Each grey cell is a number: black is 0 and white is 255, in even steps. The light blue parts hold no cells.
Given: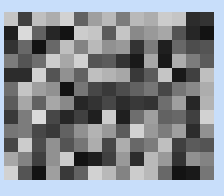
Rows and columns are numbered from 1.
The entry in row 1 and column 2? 64
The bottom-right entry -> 118
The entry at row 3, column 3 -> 19
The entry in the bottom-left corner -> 210
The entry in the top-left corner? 197
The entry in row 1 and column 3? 191
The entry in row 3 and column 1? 51
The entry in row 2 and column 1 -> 31
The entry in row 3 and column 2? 104
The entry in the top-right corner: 51

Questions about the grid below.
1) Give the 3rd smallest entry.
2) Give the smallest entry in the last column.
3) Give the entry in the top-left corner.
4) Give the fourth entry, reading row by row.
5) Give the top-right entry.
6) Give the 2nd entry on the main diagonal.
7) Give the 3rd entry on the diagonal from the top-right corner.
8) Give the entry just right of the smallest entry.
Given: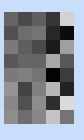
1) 26
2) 12
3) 101
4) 53
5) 210
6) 109
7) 74
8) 60

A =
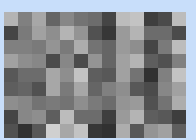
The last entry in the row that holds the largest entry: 94
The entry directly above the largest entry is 94
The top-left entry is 180
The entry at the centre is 94
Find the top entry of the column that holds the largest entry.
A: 101
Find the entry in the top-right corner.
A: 188
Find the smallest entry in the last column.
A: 62
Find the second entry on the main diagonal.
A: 122
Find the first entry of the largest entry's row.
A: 81
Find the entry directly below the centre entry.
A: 101
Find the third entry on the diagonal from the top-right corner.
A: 69
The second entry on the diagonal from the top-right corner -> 108
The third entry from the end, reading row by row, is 148
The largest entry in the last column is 195
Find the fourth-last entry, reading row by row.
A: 88
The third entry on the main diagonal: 122
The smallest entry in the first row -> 62
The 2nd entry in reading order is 128
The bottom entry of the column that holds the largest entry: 208
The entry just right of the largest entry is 167
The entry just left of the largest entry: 88

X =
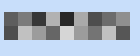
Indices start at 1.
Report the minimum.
40
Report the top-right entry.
143
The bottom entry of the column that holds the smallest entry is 214
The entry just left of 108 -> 78
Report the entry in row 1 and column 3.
55

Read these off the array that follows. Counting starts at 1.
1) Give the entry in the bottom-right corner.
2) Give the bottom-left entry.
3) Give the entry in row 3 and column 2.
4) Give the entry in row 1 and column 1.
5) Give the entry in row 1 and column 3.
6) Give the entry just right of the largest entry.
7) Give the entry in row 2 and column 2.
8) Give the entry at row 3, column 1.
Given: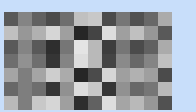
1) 81
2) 185
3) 132
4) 89
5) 97
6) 185
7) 151
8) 89

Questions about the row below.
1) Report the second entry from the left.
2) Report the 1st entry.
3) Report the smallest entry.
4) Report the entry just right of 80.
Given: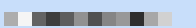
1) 245
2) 173
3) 46
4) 133

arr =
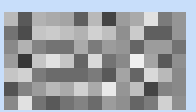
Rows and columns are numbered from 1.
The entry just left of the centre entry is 101
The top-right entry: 149
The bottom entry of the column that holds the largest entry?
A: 101
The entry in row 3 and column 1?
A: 137
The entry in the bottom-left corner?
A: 137
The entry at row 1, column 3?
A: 178
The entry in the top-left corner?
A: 185
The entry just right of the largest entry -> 164
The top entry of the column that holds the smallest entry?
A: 89
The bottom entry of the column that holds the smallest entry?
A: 225
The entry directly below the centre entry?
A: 123
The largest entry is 239
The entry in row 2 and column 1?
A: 115
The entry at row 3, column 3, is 131
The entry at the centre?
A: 217
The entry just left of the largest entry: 137
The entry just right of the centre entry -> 115
